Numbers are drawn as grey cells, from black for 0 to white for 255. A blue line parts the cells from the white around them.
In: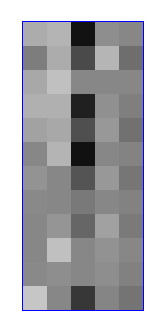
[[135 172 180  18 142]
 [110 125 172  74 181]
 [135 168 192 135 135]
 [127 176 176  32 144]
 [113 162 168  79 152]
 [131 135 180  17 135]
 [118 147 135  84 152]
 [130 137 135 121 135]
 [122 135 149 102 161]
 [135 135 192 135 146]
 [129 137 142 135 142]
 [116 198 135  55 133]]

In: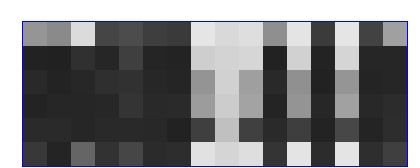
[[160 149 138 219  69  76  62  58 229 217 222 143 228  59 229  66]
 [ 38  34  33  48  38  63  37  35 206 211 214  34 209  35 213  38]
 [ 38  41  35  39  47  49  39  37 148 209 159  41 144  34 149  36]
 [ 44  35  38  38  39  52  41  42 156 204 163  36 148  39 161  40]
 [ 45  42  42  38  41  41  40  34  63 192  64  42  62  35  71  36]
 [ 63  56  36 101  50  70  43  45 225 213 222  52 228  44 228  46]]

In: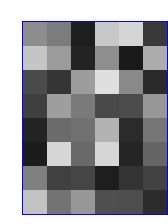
[[ 57 141 124  30 199 213]
 [172 197 155  35 142  25]
 [ 42  75  53 156 223 137]
 [151  63 158 122  73  76]
 [118  36 107 113 179  43]
 [101  28 214 105 214  37]
 [ 66 128  64  69  30  52]
 [ 44 195 115 151  79  77]]

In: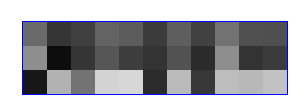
[[ 79 106  53  64  99  92  59  94  65 114  80]
 [ 59 142  13  53  86  61  51  82  43 142  51]
 [194  23 178 115 211 215  44 186  56 189 184]]

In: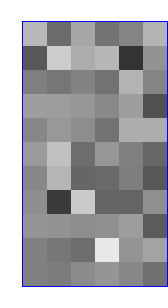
[[180 184 107 167 115 132]
 [147  88 205 172 183  51]
 [133 127 118 131 114 179]
 [ 81 158 157 150 137 158]
 [173 135 152 141 114 173]
 [103 154 192 109 150 128]
 [ 87 135 181 102 106 126]
 [143 142  59 202 100 100]
 [ 91 148 147 141 144 157]
 [163 129 119 110 232 148]
 [113 128 124 140 149 135]]

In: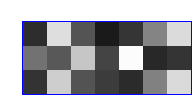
[[219  45 222  84  26  53 132]
 [ 52 114  88 198  68 252  40]
 [218  51 206  83  60  43 129]]

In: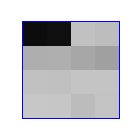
[[189  12  15 193]
 [160 174 175 167]
 [196 193 192 196]
 [195 199 198 188]]
